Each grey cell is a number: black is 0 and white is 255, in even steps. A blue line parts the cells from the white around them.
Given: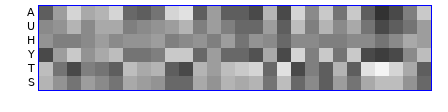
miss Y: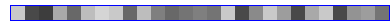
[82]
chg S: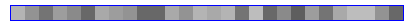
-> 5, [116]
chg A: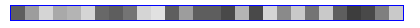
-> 24, [50]
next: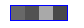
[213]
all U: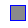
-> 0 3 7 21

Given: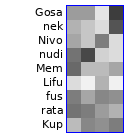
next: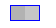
[220]
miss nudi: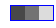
[210]

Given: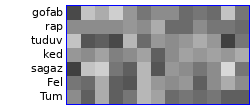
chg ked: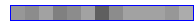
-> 9, [151]
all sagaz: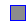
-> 8 10
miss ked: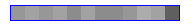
[128]

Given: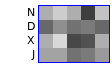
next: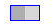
[72]
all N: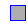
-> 0 2
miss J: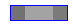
[154]
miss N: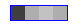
[205]
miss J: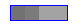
[154]

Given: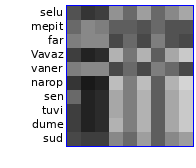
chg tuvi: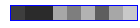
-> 1, [34]
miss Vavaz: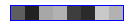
[117]
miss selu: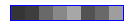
[146]

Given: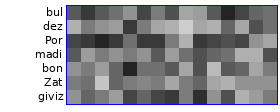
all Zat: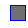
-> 1
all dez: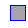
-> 6 9 12
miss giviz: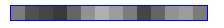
[47]
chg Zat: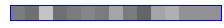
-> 3, [101]
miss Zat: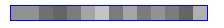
[134]
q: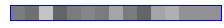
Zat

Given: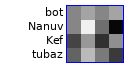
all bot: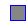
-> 0 2
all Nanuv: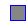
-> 0
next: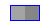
[164]

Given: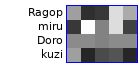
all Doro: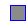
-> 0 1 3 4
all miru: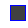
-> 4
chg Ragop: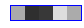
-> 0, [159]
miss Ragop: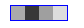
[47]

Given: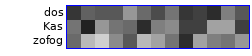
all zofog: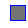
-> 7 11
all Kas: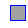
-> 10 11
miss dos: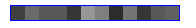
[76]
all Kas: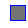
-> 0 3

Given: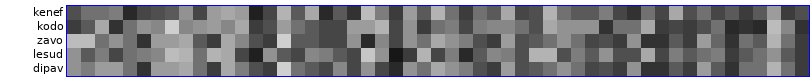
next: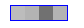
[168]
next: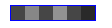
[146]
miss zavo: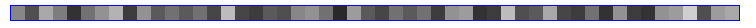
[102]
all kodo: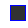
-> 3 38 48 52
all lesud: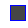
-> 3 12 16 20 26 42
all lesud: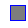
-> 2 5 18 27 31 36 43 46

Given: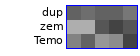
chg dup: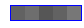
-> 2, [98]
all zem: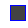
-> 3
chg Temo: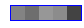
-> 1, [98]
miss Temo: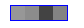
[98]
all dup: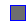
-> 1
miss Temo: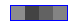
[151]
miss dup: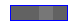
[110]

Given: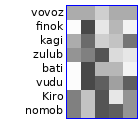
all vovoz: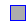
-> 0 1 3 4
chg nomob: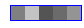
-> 3, [95]
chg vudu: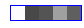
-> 2, [95]

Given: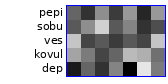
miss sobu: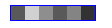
[78]
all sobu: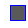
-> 0 3
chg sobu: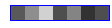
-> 3, [89]
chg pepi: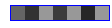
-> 2, [142]

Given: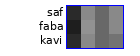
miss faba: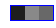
[146]
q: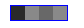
saf
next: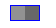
[137]

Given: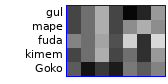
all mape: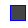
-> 0 3
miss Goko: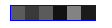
[121]
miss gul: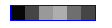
[36]

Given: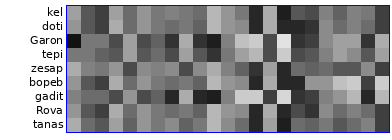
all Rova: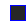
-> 13 15
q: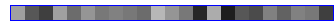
kel
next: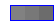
[183]

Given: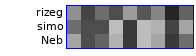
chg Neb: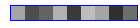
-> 7, [58]
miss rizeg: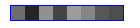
[99]
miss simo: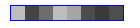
[177]
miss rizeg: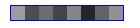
[87]
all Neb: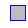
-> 5

